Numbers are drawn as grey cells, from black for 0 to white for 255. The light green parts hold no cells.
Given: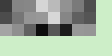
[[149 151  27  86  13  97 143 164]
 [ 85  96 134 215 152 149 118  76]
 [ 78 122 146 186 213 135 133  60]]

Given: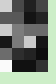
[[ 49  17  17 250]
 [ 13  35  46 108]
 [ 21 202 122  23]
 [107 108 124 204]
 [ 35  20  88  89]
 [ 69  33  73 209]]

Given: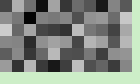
[[134  59 100  80 189  62  24  58 182  51 155]
 [148 143  62 120  78  80 185 104  55 137  93]
 [183  87 161 180  70 150 162 144  43 132 135]
 [168  67 104 119 188  50  62  70 165 103 204]
 [199 108 152 146  80 134 121 128   4 119 143]
 [ 88 132  24  85 108  54 163  15 112 175  69]]

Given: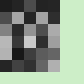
[[176 101  49  66  37]
 [101  92  62  23 179]
 [159  46 201  56 184]
 [171  78 146  42 130]
 [ 46 163  37 166  77]
 [ 37  35  76  36  29]]

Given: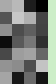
[[ 20 106  23 165]
 [195  78 140 147]
 [102 163 157  72]
 [ 47 119  89  12]
 [ 66  95  77 143]
 [ 68 176 199  84]
 [  0  29 185 170]]

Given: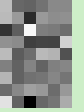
[[171 117 103   0  98 226]
 [152 108 152 160 136 107]
 [117 134 117 113  98 181]
 [134 128  99 132  98 128]
 [ 81 179 185 109  92 187]
 [209  67  68  63 139 145]
 [109 122 126 248  94  51]
 [144 141 153  43 154 186]
 [137 137 114  99 103 189]]

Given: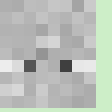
[[173 168 177 182 197 184 180 188]
 [172 178 187 180 203 176 215 207]
 [197 171 179 190 187 179 194 182]
 [233 231  63 176 187  85 219 237]
 [177 183 177 175 148 179 173 188]
 [202 169 173 213 203 179 180 182]
 [191 186 168 188 166 177 179 178]
 [183 193 180 186 195 181 190 182]
 [202 164 196 198 187 189 172 175]]

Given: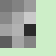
[[131 164  93]
 [ 42 178 163]
 [201 170 136]
 [155 130 118]]

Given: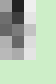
[[228 171 185]
 [220 103 177]
 [194 123 102]
 [228  62 111]
 [239  34 163]]
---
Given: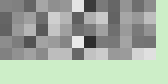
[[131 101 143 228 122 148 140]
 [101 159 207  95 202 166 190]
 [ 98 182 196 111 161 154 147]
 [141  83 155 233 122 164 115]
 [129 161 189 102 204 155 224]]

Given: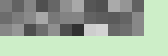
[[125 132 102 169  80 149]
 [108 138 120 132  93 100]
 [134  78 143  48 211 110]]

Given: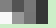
[[128 119]
 [248 117]]

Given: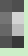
[[ 87]
 [117]
 [103]
 [ 80]]

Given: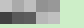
[[195 190 152]
 [ 64  93 192]]

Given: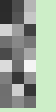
[[ 43 181]
 [ 44 198]
 [212  65]
 [113 118]
 [ 74 167]
 [219 244]
 [127 148]
 [111  54]
 [112 109]]
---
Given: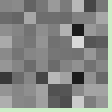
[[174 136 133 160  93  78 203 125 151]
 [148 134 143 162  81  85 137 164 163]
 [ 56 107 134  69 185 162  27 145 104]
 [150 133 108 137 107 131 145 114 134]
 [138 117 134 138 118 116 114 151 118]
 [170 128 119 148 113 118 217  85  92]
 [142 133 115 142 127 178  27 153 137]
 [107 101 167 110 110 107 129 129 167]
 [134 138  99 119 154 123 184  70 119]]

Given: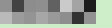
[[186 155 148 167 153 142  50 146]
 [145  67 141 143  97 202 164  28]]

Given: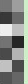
[[ 84 102]
 [193  74]
 [ 74 180]
 [115  38]
 [238 191]
 [ 56 106]
 [117 158]]

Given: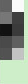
[[ 82 195]
 [ 74  95]
 [ 18  59]
 [119  63]
 [ 98 250]]

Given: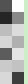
[[216  61]
 [202 194]
 [ 92 229]
 [214 176]
 [189 220]
 [ 37 137]
 [ 82 253]]

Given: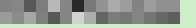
[[155 140 167 127  88 133 210 173 100 124 119 132 117 103  94]
 [130 134  87 125 184 133  41 121 147 171 157 131 157 144 144]]
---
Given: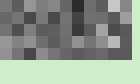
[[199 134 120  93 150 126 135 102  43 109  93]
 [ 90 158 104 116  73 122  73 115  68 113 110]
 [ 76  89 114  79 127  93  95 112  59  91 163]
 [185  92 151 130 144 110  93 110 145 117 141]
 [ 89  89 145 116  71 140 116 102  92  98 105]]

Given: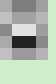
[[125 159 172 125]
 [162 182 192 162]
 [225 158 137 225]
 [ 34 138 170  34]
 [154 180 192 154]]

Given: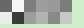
[[153 124 104 247 126 158]
 [137 200 236  59 157 178]]

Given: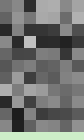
[[137 164 119 136  45 171 174]
 [108 177  99 148 119 169 165]
 [138  79  40 130  52  53  60]
 [ 34  57 137  42 192  42  43]
 [ 54 137 102  70  71 126 122]
 [126  89  86 114 126  93  99]
 [130 139  96 156  62 103  91]
 [107 119 175 125 165 155 119]
 [101 138  41 152  65 126 138]
 [ 74  91 102  28 131  60  71]
 [101 145 135  32  96 137 132]]

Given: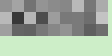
[[119 171 146 164 115 148 139 135 185]
 [110 195 185  56 182  77 157 121 122]
 [ 95 110 159 101  98 120 135 147 122]]

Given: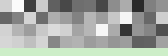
[[128 146 209 251  62 203  96  72 110 113  71 141 172  42]
 [104 206 102 130 211 108 174 157 130 182 156 199 246 143]
 [133  79 210 180 157 200 219 209 164 182 246 171  52 149]
 [ 98 161 214 208 191 212 134 173 178 156 166 149 157  96]]
